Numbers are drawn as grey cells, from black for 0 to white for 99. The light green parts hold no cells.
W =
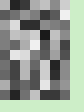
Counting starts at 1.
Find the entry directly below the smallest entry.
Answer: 31
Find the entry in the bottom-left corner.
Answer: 40
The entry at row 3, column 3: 18
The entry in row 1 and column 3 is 22
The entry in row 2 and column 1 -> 35
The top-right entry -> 80
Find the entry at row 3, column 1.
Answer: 62
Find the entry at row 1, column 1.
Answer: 71
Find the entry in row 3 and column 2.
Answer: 85
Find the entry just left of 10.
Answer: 80
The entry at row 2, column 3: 58
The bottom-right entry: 40
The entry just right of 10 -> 75
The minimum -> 10
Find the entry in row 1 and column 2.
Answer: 14
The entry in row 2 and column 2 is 44

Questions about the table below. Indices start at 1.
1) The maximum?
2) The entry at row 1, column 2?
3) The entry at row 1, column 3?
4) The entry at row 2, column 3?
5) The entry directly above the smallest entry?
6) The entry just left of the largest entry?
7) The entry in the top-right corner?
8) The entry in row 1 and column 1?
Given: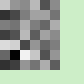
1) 94
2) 58
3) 54
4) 49
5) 81
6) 1
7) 54
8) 77

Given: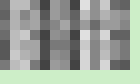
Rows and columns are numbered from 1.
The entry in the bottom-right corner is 34
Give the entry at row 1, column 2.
73
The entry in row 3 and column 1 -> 47
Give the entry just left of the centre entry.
56
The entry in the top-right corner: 38
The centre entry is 52
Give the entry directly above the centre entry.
64
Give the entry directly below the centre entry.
47
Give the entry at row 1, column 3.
73
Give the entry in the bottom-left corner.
47
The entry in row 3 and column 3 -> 60
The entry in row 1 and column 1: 42

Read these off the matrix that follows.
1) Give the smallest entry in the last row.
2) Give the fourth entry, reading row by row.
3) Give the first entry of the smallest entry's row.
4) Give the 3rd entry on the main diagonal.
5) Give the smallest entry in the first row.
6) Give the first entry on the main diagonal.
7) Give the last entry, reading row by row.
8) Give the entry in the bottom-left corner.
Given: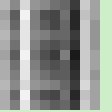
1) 23
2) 58
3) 63
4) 89
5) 23
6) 71
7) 63
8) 67
